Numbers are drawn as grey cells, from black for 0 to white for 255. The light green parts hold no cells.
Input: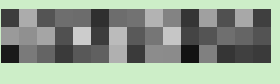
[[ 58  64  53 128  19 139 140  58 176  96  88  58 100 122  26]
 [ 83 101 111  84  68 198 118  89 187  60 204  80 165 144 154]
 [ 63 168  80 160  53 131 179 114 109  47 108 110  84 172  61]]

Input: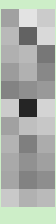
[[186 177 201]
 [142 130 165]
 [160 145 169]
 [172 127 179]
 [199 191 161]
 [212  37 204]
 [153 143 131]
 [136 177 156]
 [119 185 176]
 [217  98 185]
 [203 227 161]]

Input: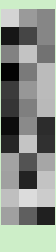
[[ 32  95 160]
 [204 220 191]
 [195  34 160]
 [166  83 163]
 [ 48 196  38]
 [ 44 138  12]
 [185 127  53]
 [187 151  59]
 [187 122   3]
 [114 195 130]
 [134  69  22]
 [134 154 212]]

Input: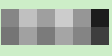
[[ 62 132 165 123 161 117]
 [ 28 150 204 159 192 134]]

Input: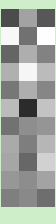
[[110 137 127]
 [163 141 151]
 [209 103 166]
 [182 126 170]
 [149 142 114]
 [195  43 187]
 [134 174 119]
 [187 246 176]
 [130 174 101]
 [254 113 248]
 [ 87 162  76]]

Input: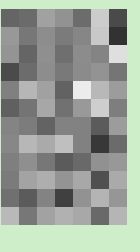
[[181 105 168 177 162 119 185]
 [150 180 146  64 131  91 112]
 [170  80 168 148 174 163 123]
 [152 145 105  91 119 143 127]
 [107  56 129 191 170 183 135]
 [156  91 129 130  99 124 132]
 [126 206 153 113 167 116  96]
 [156 184 236  98 161 182 128]
 [117 147 139 121 141 108  75]
 [223 132 140 111 143 101 148]
 [ 50 200 134 123 141 119 152]
 [ 74 204 108 146 161 107 101]]

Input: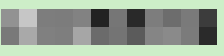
[[ 42 123 138 133  91 116 107 166 126 128 169 121]
 [ 60 122 109 125  41 118  34 130 124 125 198 146]]
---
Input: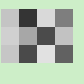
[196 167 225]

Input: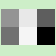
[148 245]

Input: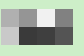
[176  58]

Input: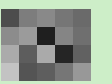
[ 77 155 170 118]

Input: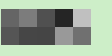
[101  70]

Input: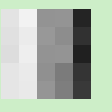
[227 235 147 123  57]

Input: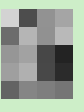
[211 181  71  43]

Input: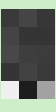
[58 53 60]
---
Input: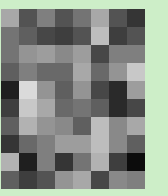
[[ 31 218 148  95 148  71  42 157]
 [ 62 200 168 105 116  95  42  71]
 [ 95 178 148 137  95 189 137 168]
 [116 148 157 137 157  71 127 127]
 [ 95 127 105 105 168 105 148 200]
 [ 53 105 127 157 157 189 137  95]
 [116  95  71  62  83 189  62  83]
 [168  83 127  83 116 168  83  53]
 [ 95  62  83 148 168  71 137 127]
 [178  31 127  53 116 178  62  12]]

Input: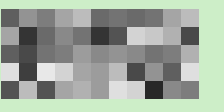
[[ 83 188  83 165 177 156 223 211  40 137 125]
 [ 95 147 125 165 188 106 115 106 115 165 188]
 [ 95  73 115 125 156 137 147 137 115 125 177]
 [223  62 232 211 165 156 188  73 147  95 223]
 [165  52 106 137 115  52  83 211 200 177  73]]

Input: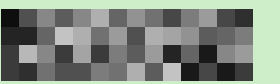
[[ 59 184 135  59 164  59 124  92 155  36 101  25 135 155]
 [ 14  80 135  92 135 175 101 146 113  71 124 155  71  47]
 [ 59  47 113  80  80 124 113 175  92 195  25  71  25  59]
 [ 36  36 101 195 175 113 155  80 175 164 146  92 101 124]]

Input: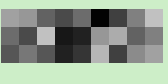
[[161 151  98  74 108   3  64 128 193]
 [ 86 119  86  33  53 182  64 139 161]
 [108  74 193  23  33 151 172  98 128]]

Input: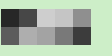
[[ 92 174 163 121  60]
 [ 39  71 206 197 143]]

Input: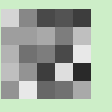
[[147 232 103 113 169]
 [158 158 169 125 191]
 [191 147  61 222  41]
 [213 135  73  83  61]
 [179 113 125  73 232]]
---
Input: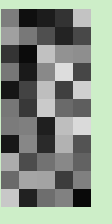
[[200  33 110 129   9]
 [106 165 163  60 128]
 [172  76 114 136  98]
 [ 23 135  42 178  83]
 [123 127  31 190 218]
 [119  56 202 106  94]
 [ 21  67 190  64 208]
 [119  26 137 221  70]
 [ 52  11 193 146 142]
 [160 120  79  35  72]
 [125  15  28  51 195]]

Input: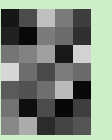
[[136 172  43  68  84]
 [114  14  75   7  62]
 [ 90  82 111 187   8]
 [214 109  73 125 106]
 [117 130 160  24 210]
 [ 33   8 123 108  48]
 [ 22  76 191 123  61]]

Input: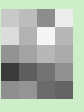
[[143 148 107  99]
 [ 58  95 115 144]
 [147 163 183 171]
 [220 178 245 183]
 [201 188 141 236]]

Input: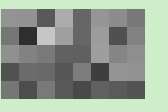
[[118  77 121  89  73  97  90  83]
 [ 81 107 105  86 124  62 148 146]
 [144 130 121  97  96 158 133 142]
 [118  46 198 159 102 156  80 129]
 [147 146  89 172 102 149 140 120]]

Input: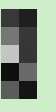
[[ 92  21]
 [ 15 106]
 [197  54]
 [118  55]
 [ 56  31]]

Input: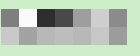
[[201 163 184 189 184 199 156]
 [127 250  46  73 158 207 139]]
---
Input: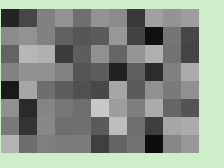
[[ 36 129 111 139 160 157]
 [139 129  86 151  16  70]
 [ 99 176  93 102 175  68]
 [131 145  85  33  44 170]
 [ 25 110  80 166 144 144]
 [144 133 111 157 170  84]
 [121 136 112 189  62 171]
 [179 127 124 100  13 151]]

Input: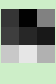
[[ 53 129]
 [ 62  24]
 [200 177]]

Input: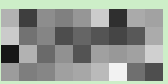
[[178 141 150  47 162]
 [203 133 101  69 171]
 [ 23 106  83 152 208]
 [156 134 167 242  78]]

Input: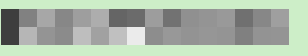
[[ 62 167 158 101 157 144 153 135]
 [ 62 148 190 192 141 147 148 147]]

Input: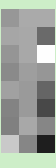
[[151 170]
 [166 106]
 [149 254]
 [138 150]
 [161 101]
 [131  72]
 [128 134]
 [201  30]]

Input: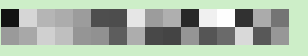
[[ 18 181 156  77 156  40 254 171]
 [154 208 149  93  72 149 106  88]]

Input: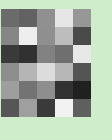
[[107 144 151]
 [134 143  74]
 [ 58 130 232]
 [142 220  84]
 [158 142  32]
 [ 86  58  95]]

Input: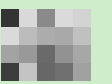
[[ 52 138 211]
 [218 172 192]
 [163 106 167]
 [ 60 103 161]]

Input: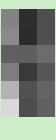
[[131  79]
 [138  79]
 [ 96 108]
 [125  86]
 [179 100]
 [217  97]]
